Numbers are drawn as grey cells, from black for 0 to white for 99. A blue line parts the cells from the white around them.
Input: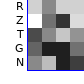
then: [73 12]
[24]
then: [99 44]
[20]
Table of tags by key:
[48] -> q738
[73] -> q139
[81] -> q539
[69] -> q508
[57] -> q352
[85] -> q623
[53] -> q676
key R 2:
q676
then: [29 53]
[77]
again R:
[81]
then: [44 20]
[85]
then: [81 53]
[81]

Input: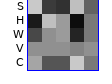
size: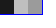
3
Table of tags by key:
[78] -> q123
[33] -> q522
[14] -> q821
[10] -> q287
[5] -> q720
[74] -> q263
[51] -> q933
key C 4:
q123
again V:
[56]

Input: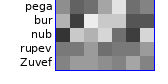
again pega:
[43]
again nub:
[83]
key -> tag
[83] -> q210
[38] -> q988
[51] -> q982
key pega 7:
q982
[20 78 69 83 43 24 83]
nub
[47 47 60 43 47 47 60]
rupev

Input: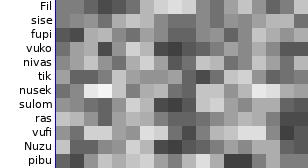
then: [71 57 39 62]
[71]
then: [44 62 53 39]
[39]
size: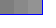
3
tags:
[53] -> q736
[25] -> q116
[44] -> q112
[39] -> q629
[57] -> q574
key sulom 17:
q629
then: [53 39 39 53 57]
[39]
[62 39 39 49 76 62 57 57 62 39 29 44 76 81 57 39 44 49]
tik
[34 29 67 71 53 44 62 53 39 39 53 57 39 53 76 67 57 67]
fupi

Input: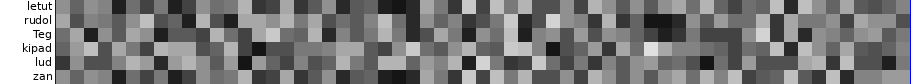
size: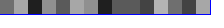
15
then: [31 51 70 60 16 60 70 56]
[35]

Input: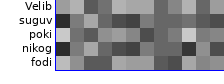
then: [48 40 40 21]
[56]
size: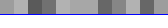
12

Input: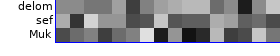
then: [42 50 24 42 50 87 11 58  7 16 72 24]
[29]
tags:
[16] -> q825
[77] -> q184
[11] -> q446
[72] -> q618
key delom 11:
q618

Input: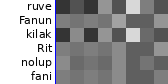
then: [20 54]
[20]
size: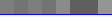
8
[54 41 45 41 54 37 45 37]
nolup

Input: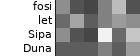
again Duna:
[36]
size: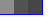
3
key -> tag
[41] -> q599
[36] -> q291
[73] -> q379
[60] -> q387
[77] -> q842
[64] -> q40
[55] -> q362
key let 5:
q387
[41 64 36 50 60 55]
let

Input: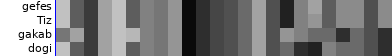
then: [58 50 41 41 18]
[41]
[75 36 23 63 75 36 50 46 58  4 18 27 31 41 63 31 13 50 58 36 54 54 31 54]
Tiz
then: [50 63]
[36]
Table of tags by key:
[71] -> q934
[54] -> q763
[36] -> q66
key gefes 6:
q66
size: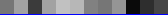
12

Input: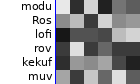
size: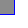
1
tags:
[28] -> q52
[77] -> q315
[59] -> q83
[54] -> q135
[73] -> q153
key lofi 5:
q153
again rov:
[23]
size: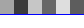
6

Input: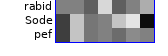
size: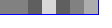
7
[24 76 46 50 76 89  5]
Sode
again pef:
[50]
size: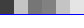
6
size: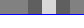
6
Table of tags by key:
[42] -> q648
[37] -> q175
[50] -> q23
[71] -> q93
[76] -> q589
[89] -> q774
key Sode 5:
q589
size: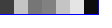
7

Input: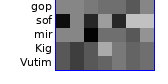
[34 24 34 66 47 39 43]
Kig
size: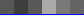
6
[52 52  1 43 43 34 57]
mir
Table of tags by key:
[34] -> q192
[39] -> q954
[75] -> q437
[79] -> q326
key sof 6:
q437
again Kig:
[34]

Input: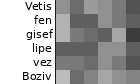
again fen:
[37]
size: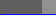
4
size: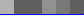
6
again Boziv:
[51]
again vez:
[47]
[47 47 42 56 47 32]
vez
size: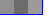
3

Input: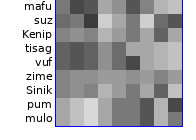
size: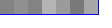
7
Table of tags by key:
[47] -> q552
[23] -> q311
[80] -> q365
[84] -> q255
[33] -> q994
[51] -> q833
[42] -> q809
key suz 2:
q552

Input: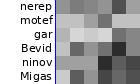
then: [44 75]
[75]
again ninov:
[62]
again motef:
[75]
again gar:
[83]

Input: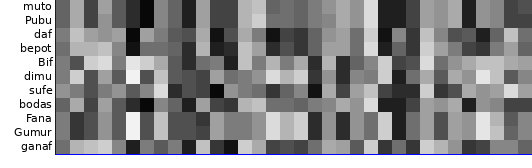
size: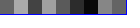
9
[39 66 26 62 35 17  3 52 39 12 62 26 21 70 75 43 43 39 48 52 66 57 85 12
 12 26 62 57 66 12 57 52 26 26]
bodas
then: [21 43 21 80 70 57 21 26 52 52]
[39]
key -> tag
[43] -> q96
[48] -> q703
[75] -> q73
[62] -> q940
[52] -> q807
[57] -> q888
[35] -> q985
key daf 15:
q703
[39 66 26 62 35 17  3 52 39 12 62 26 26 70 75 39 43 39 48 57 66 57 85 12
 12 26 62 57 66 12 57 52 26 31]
muto

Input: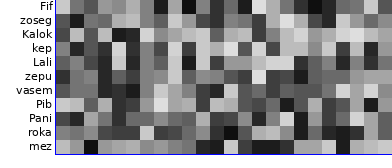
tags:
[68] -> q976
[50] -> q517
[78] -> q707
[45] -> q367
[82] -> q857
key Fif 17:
q367
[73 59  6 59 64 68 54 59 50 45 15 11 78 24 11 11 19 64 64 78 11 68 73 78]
mez
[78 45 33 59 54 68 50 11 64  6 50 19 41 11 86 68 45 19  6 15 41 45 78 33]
Fif
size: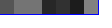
7

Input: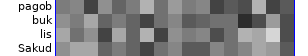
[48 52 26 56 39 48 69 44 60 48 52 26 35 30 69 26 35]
pagob
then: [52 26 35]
[30]

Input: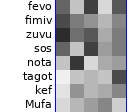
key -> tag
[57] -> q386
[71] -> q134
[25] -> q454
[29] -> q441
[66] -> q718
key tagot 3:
q134
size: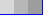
3
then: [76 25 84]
[34]

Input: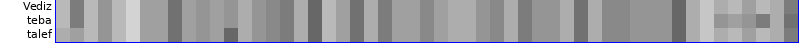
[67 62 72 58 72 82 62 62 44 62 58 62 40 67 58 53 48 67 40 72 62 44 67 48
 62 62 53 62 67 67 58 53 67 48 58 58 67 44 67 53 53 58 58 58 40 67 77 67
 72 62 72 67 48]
talef
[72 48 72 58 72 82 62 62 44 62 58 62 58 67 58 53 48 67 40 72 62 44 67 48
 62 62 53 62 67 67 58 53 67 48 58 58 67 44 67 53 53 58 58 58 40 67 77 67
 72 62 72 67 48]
Vediz
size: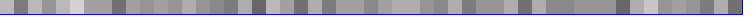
53
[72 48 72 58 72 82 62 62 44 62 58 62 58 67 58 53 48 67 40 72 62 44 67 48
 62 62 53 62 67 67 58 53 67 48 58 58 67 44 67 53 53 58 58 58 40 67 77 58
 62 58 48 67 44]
teba

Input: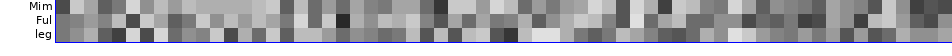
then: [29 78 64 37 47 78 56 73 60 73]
[64]
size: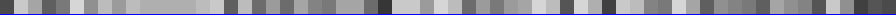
64
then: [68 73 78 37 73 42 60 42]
[64]
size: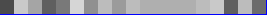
19
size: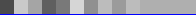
14
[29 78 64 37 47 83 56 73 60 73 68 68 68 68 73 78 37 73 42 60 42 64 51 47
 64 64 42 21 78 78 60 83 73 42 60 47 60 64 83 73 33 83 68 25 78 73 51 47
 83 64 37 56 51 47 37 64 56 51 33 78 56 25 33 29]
Mim
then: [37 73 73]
[60]

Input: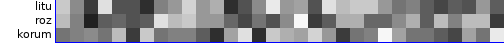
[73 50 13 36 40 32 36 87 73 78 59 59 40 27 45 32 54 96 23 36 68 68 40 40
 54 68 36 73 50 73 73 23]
roz
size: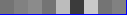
9
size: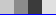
4

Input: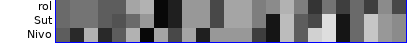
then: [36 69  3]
[64]
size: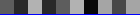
10
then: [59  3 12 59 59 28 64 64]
[49]
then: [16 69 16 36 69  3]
[64]

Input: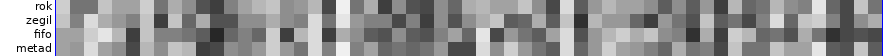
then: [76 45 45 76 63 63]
[89]
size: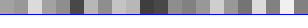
22
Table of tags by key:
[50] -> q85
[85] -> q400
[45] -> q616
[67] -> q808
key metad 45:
q808
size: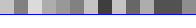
14

